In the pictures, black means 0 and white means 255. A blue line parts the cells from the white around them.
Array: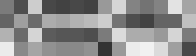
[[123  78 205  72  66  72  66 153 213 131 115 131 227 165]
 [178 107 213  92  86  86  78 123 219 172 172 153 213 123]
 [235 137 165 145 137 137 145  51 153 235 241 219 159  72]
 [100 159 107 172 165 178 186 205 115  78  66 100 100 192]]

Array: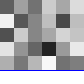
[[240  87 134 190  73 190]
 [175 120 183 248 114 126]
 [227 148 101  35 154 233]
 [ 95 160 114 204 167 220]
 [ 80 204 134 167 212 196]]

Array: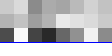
[[179 194 158 179 233 225 218 202]
 [202 218 139 171 165 186 210 194]
 [ 76 249  68  41 103 145 241 139]]

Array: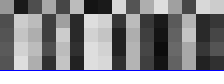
[[152  26  78 168  70 188  20  26 216  84 174 222 160  70 216 204]
 [ 84 196 174  63 204  41 210 196  34 174  63  20  98 196  41  70]
 [ 78 204 188  63 160  41 222 210  55 188  55  26  90 180  41  55]
 [ 90 210 188  78 188  48 222 210  34 180  70  12 105 168  55  84]
 [ 84 222 174  48 196  34 222 216  48 180  63  20  98 168  34  48]]

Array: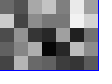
[[203  68 140 119 119 242 211]
 [105  82 168 195 127 234 160]
 [ 97 134 174   6  39 189 140]
 [ 76 147  53  39 160  32 113]
 [ 68 181 105  97  61  53  90]]

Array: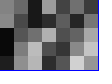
[[137  73  24  45  93  37 118]
 [  9  85 112 176  79  99 168]
 [131 105  24 156  67 112  59]
 [  9 125 188  79  53 137 196]
 [ 30 143 182  45  85 209 150]]
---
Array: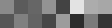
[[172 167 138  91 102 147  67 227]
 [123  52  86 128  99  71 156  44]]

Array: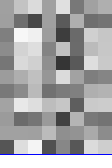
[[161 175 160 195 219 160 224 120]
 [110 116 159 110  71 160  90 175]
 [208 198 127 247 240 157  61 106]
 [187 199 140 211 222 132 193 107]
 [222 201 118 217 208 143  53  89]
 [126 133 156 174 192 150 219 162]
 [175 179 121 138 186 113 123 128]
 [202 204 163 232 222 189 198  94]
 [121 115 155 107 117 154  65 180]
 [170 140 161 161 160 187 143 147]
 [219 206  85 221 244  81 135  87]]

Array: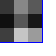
[[135  89  54]
 [ 87  24  16]
 [197 155  62]]

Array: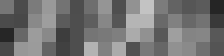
[[ 91  37 118  75 123 153 115  77 110 149  79 146 195 124  99  86]
 [115  57  75  72 137 158  91  78  94 135  86 181 181 105 129 104]
 [134  88  38 103 156 137  61  78 117 121 127 171 145  88 159 132]
 [112  84  72 151 155 100  65  78 179 129 171  81 121 102 145 138]]

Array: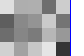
[[110 205 223 174 175]
 [202 116  94 137 148]
 [182 152 109 134 123]
 [229  52 209 162 199]]

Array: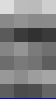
[[187 206 221 188]
 [138 139 137 146]
 [ 49  58  90  59]
 [123 112 133 148]
 [115  94 109 122]
 [157 165 152 141]
 [ 78 101  94  75]]

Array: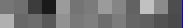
[[139  77 118 111  60  26 155 116 123 155 133  98 193]
 [ 82  74 177 104 109  89 146 121 127 109 124 101  96]]

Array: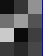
[[ 54 146  15]
 [157  83 113]
 [ 10  62 202]
 [ 41  71  58]]
